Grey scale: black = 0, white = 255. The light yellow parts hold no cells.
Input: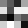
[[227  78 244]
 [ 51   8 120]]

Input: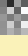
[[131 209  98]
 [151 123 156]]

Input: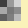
[[169 120 140]
 [ 96 127 186]]

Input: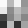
[[233 140 187]
 [ 69 132 175]]

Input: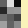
[[ 40 146 149]
 [113  92  65]]

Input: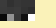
[[ 58  56  58]
 [  9 146  55]]
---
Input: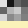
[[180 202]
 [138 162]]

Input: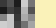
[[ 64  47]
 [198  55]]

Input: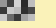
[[202 188]
 [106  57]]

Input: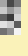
[[153 188]
 [ 59 211]]

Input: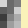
[[107 206]
 [133 171]]

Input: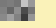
[[102 142]
 [160 130]]

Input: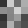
[[135 210]
 [132 156]]

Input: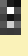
[[254  78]
 [ 20  45]]

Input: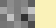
[[143 124]
 [194 127]]
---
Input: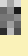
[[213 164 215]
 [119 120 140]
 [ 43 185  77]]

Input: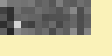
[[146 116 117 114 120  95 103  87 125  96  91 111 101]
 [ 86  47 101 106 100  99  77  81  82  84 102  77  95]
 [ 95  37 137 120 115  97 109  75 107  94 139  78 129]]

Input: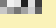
[[124 241 228  32 223  60]]

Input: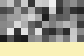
[[164 198 107 203  52 205 198 240  66 120 142 101]
 [125 157 158 185 212 168  29 120  91  98 148 103]
 [131 231  51 224 112 224  61  46  97  42 199 137]]

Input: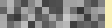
[[145 181 115  75 134 172  67  77  80 161 162 168 103  80 130]
 [168  77  58 129 179  91 107 164 109 201 169 144  63 145 100]]

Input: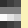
[[ 47  62  76]
 [250 227 207]]

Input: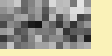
[[170 178 202 106 131 169 120 217 185 190 120 228 145]
 [118 115 160 167 117 150  74 187  83 152 212  69  90]
 [153 169  81  97 148 121 124 113 165  52  91  98  89]
 [120 195 105 119 131 162 161 183  98 169 135 162 173]]
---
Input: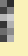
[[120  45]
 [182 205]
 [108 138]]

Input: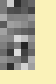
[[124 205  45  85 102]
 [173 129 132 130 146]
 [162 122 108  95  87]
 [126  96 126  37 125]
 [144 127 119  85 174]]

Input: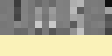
[[120 121  60 129 120 106 119 107 129 127 174 181 122 123 121  15]
 [125 122  68 131 122 146 117 148 131 129 164 158 123 118 118  81]
 [121 121 104 106 125  89 121  86 107 106 145 191 118 120 117  67]]

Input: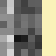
[[114 199  87  64  94  95]
 [144 142  96 113 100 119]
 [138 138 107 108  68 108]
 [144 172  68  66  79  52]]

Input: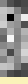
[[133  80  62  72]
 [190   3 153 236]
 [124 178 136 179]
 [136 154 136 188]
 [130 168 136 184]
 [133  76  63  73]]

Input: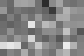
[[120 105 161 164 158 113  44 138 163 118 112 122]
 [ 97 126 103 138 114 151 113 107 169 171 136 137]
 [112 144 113 117  98 112 140 142 129 194 133  86]
 [219 231 219 104 143 199 149 130 115 237 178 129]]

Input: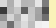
[[216 175 225 181 183 229 124]
 [147 213 177 228 198 161 111]]

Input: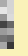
[[172 212]
 [149 218]
 [155 168]
 [167  56]]

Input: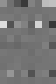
[[145 112  85  58 130 114 188 192]
 [121 121 115 122 113 126 114 119]
 [118 117 119 115 107 115 117 124]
 [106 109 104 111 113 114 127  88]
 [115 115 119 115 115 114 117 118]
 [122 150 112 129  82 122 127  78]]
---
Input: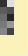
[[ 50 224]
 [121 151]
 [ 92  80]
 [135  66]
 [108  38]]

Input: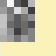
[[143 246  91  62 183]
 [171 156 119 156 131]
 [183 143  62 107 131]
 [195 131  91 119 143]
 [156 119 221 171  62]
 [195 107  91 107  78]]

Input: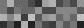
[[119 176 103 103  74  48 161 176  74 103  74 147]
 [176 134 176  61 191  90 147 161 103 134 103 191]
 [ 48  90  34 176  34 119  74  61 134  90 119  34]
 [119  74 119 103 103 147  74  74 134 134 134  90]]

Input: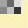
[[134 192  53]
 [163 105 221]]

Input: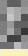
[[110 197 168  81]
 [140 184 168 152]
 [126 168 110  53]
 [126 152  96  96]
 [110 110 184 152]
 [140  96  96 140]
 [168  65  65 140]]

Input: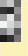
[[157 229 118]
 [243 214 184]
 [171 199 103]
 [133 184  90]
 [ 26  50 118]
 [ 50  38 145]]
